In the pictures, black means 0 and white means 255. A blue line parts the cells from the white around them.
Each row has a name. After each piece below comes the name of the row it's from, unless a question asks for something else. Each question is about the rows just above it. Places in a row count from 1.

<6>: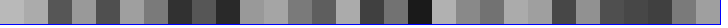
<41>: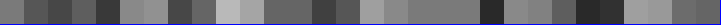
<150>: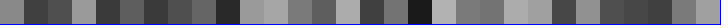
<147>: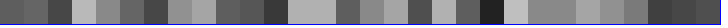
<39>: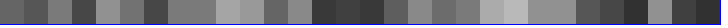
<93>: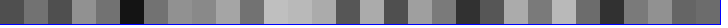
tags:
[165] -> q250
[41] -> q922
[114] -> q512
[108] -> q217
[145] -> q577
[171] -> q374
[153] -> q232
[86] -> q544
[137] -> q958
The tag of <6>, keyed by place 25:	q577
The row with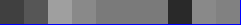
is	<41>
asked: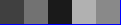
<6>
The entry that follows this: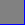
[94]
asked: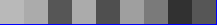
<93>
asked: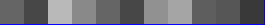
<147>

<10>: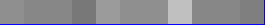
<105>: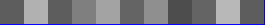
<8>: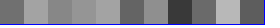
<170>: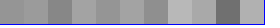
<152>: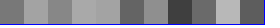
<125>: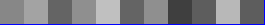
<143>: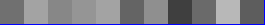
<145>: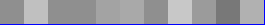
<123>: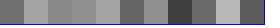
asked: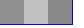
<10>
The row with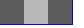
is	<125>

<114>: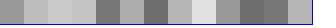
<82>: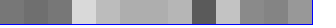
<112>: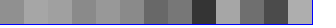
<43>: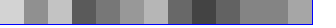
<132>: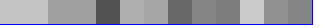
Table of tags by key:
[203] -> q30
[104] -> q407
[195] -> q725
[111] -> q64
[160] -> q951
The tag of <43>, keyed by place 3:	q725
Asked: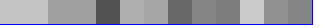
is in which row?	<132>
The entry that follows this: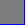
[203]

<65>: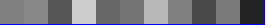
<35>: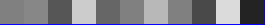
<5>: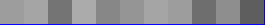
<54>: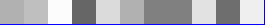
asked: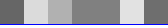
<54>
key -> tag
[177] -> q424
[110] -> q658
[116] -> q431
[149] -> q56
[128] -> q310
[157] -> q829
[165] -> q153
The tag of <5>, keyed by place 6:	q56
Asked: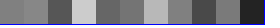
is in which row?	<65>
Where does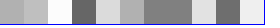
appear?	<54>
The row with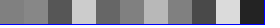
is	<35>
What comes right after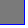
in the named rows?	[35]

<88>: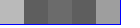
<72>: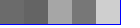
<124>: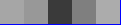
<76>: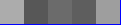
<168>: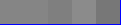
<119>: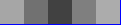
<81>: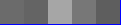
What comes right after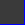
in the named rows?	[127]
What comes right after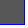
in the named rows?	[107]

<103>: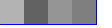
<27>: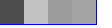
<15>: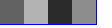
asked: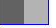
<15>
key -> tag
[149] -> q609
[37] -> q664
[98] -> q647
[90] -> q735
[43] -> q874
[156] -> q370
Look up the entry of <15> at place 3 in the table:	q874
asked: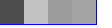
<27>
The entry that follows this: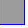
[164]

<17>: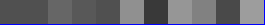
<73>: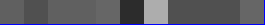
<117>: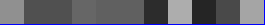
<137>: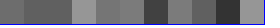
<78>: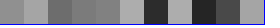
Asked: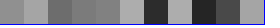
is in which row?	<78>
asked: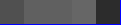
<73>
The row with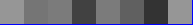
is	<137>
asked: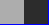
<78>
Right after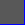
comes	[80]
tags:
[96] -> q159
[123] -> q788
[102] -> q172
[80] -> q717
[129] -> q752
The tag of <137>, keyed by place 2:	q159
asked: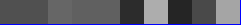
<117>

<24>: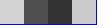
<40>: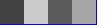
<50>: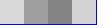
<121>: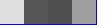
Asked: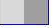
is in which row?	<50>
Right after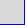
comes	[159]
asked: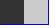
<24>
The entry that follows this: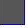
[79]
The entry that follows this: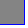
[210]

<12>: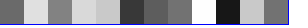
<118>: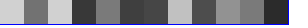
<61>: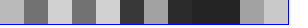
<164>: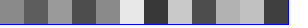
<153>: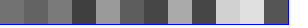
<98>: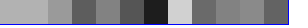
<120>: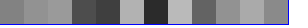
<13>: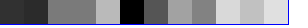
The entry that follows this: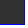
[43]
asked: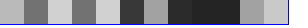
<61>
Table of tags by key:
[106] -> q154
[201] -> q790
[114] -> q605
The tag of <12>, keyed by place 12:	q605

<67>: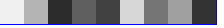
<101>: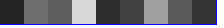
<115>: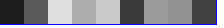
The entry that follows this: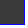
[154]
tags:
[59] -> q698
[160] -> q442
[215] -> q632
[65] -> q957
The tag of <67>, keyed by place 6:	q632
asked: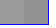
<115>
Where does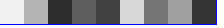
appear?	<67>
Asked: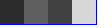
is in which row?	<67>

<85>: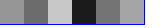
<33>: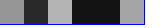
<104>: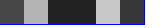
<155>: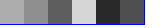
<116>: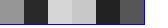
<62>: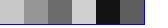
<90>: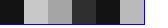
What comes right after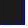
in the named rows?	[116]
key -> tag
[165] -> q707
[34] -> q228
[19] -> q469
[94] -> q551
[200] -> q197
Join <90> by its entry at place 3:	q707
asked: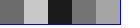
<85>
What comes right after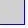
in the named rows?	[19]
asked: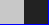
<116>
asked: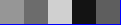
<62>

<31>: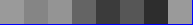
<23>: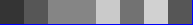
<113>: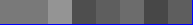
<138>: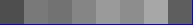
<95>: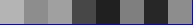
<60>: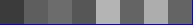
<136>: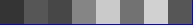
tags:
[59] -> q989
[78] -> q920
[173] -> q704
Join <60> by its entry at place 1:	q989
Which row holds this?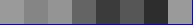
<31>

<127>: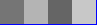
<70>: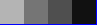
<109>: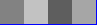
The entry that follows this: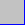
[94]
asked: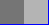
<127>
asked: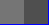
<70>

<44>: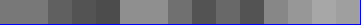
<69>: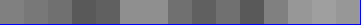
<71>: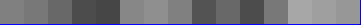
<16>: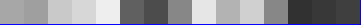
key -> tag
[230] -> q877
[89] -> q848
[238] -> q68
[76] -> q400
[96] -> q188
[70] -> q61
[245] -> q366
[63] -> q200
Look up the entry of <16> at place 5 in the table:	q68
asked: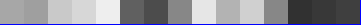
<16>

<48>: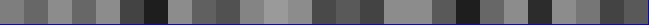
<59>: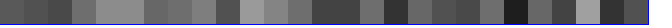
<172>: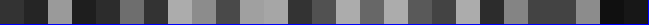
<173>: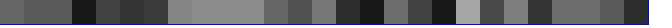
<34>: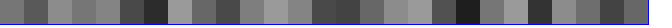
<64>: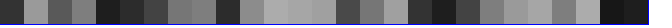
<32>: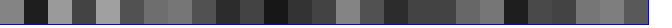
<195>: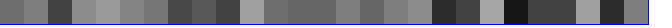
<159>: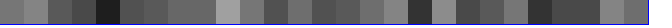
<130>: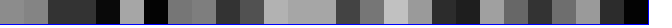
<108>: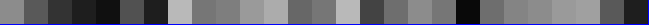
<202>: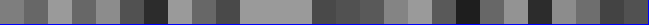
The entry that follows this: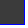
[132]
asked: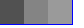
<48>
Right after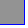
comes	[44]
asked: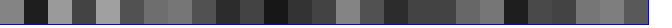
<32>
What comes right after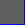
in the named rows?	[81]
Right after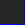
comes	[154]
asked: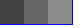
<34>

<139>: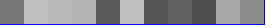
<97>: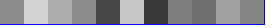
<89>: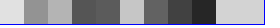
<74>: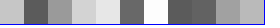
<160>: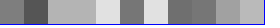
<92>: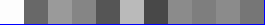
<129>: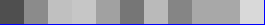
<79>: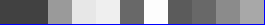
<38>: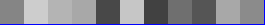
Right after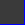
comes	[126]
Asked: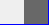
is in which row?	<79>
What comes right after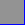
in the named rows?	[180]
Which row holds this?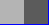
<139>
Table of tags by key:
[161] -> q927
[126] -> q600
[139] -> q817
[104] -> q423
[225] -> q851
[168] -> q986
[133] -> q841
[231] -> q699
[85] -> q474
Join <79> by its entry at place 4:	q699
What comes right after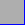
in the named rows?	[139]

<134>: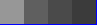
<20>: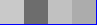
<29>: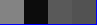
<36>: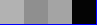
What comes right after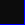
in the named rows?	[89]
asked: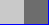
<20>
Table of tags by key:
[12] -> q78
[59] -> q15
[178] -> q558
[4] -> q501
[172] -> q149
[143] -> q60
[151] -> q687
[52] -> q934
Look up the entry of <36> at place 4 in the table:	q501
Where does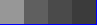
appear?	<134>
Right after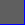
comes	[74]

